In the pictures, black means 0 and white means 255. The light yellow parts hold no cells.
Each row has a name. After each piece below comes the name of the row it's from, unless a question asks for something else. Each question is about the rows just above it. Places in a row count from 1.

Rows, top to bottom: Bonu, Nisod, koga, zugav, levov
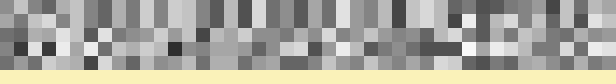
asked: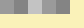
levov
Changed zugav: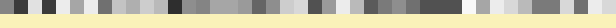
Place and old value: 44, [225]
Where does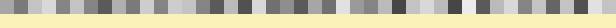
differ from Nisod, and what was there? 8, [101]
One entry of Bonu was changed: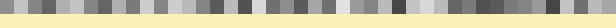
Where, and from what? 14, [195]
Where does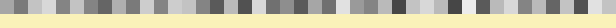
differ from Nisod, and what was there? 39, [195]
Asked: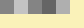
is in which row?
Nisod
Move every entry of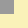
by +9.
[163]

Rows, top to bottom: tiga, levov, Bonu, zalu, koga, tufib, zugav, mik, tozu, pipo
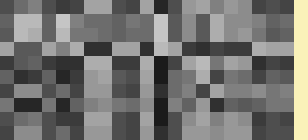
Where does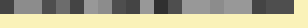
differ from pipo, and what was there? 8, [152]
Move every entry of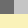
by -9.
[ 99 188]
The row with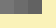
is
Bonu

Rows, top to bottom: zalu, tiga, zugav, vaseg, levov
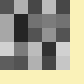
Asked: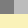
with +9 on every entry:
[133 197]
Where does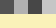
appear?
levov
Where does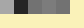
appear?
tiga
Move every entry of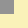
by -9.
[138]
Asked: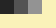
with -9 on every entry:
[ 28  74 138]
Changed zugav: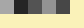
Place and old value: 5, [83]

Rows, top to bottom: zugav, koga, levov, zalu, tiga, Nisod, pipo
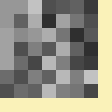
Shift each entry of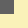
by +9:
[106]
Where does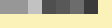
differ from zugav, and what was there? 6, [97]
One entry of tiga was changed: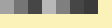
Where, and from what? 2, [108]
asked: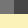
pipo
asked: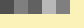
Nisod
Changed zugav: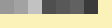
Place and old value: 2, [151]

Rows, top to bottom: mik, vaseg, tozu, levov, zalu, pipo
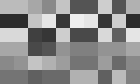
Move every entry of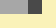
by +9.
[176 176  82]
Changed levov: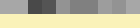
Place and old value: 8, [147]

